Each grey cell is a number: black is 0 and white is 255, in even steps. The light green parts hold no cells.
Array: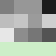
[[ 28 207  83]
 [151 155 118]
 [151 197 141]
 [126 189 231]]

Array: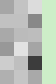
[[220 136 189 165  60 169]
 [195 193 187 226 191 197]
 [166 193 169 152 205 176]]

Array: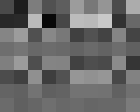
[[172 104  68  96  53 130 112 123]
 [ 75  49 133 109 139  72  97 104]
 [149 201  67  99  74 150 114 104]
 [120 185  82 106  78 145 115 102]
 [156 188  64  99  65 150 115 107]
 [ 94  71 120 105 131  82  99 104]
 [ 81   8 136 108 132  62  96 111]
 [125 186  80 104  78 144 115 102]
 [ 29  42 156 117 155  64  97  96]
 [ 74  40 133 110 127  76 100 107]]

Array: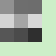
[[109 216  47]
 [110 165  75]
 [145 212  86]]

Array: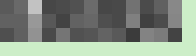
[[136 134  67]
 [ 96  76 123]
 [ 75  64 131]
 [114 128  59]
 [ 73  73  89]
 [ 71  79  99]
 [107 103  85]
 [ 81  98  81]
 [ 75  67 117]
 [ 71  88  74]
 [194 152 146]
 [105  97  96]
 [ 90  97  79]]

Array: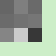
[[106 118  55]
 [127 114 203]
 [102 107 133]]

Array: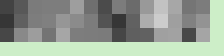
[[124 147 165]
 [117 129  72]
 [167 159 162]
 [194 204 160]
 [153 173  97]
 [107  97  95]
 [124  54  70]
 [ 75  83 123]
 [111 124 124]
 [158 139 125]
 [125 150 166]
 [125 128 116]
 [123 125 157]
 [ 88  96 137]
 [ 67  54  71]]
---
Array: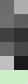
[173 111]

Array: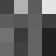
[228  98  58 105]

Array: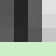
[225  94  41]

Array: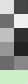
[ 70 109]

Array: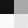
[169 250]

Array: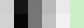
[234 193]

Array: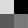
[ 1 89]
